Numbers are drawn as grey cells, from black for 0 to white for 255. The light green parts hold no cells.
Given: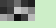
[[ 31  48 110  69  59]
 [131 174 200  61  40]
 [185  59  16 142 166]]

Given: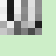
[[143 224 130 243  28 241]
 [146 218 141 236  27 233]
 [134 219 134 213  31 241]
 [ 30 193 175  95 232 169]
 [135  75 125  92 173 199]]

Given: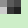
[[ 71  91 144]
 [ 33  55 203]]

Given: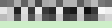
[[108 119 186 150  93 180 177  96 175 168  72 170  98 173 117 109]
 [238 248  56  15 208  25  39 233  38  58 235  55 223  32 203 230]
 [212 193  82  75 198  74  66 204  72  84 192  87 216  85 202 187]]

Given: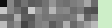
[[107 166 134 125 111 118 148 114  97  91 114  87 135  14]
 [ 78  83 122 108 137 132 182 120 144 203  85 111 134 199]
 [129 100 180 124 115 118 122 117 129  89  94 171 102 107]
 [185 157 131 106 172 113  92 135 127  97  70 141 116 187]]

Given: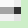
[[238 250 250]
 [ 50 164 164]
 [229 242 242]]

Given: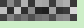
[[ 56 174 162  60 163 169  53 176  78 136  60]
 [214  58  50 161  31  37 139  47 193  43 190]
 [ 65 140 135  79 118 111  80 114  94 130  65]]

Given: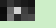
[[ 20  26  36  55  29]
 [ 41  64 210 106  11]
 [ 74  70  40 119  14]]

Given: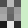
[[ 86 186  78]
 [156 109 159]
 [163 101 169]
 [ 43 233  28]]
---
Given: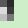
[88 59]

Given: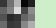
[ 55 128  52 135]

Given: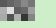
[ 89 223 177]

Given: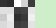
[ 49 223  46  67]

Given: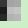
[ 55 191 183]

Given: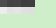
[ 76 226]

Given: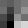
[101  62 146 213]
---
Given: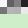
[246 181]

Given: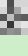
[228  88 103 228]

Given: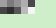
[159  47]

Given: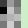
[ 59 197 190]

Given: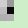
[206  10]

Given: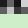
[ 27 195]

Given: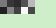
[121 131]
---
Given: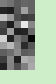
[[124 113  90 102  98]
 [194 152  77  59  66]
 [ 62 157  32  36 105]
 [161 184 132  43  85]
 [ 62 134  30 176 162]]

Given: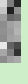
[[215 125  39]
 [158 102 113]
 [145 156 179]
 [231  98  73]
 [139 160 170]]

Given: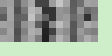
[[154 160  93 142 168  67  67 156 197 164  92 112 162 158]
 [ 94 165  96 100 194 143  97  52 148 155 107 129  50 125]
 [135 163  79 129 175 164  34  65 156 141  89 154 135 127]]

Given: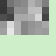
[[ 57 116 131 138 177 159 127]
 [ 78  67 169 168 175 213  67]
 [160 230 178 134 150 158 154]]

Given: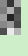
[[136  53 169]
 [158  37  88]
 [ 79 234 178]]

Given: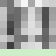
[[135 115 205 246 168 242 212 206]
 [194 100 106 157 219 174  78 161]
 [173  63 127 205 219 220 103 184]
 [169  63 131 210 217 223 110 186]]
